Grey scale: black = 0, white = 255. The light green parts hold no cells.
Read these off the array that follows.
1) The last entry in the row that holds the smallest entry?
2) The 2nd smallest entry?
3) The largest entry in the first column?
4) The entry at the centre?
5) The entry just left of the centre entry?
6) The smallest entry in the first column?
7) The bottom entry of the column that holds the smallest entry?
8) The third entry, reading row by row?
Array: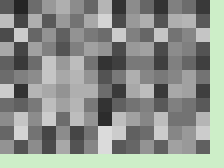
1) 57
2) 44
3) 204
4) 83
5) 147
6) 75
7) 83
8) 108

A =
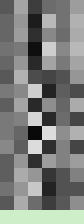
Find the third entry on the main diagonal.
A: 47
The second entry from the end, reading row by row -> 88
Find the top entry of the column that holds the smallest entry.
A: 61
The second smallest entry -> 15
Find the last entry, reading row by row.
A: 142
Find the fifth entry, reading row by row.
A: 114
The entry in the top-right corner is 157
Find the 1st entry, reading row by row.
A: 88
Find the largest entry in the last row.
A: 171
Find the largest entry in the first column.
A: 136
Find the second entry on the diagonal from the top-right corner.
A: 114
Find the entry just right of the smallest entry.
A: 220
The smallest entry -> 9
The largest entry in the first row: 164
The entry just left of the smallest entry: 102
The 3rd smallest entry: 28
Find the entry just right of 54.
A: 82
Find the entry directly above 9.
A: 213
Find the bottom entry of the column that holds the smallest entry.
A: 108
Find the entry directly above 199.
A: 150

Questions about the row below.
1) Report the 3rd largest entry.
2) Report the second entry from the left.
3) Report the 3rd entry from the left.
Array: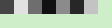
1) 139
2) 225
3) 110

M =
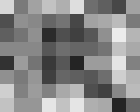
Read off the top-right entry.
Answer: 162
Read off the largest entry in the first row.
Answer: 222
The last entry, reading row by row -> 102
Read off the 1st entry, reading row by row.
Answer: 215
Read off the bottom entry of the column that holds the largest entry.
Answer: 36
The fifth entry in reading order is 175
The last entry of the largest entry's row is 181
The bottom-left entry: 194
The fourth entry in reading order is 194
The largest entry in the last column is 187
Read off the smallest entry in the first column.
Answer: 50
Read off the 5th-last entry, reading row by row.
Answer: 229
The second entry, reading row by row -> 122
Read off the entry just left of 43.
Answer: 144
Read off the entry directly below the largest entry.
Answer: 194
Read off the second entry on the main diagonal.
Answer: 144

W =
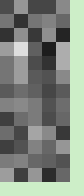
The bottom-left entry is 157
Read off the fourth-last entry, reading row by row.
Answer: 63
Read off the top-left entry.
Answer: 76
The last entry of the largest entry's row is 173
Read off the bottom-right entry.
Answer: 103
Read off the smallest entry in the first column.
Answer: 50
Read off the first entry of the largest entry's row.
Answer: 157
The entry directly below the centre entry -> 123
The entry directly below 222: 157
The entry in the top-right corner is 137
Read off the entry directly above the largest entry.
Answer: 143
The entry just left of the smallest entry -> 96
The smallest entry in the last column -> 36
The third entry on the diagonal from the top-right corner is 56
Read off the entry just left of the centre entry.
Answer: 109

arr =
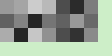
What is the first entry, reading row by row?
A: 153
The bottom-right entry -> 138
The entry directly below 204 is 37
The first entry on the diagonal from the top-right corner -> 125
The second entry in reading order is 165
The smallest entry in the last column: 105

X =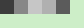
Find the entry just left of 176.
198
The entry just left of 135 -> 60

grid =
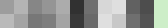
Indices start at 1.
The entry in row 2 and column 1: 186
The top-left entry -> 157
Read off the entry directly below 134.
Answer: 119
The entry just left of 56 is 164
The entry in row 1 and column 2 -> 180
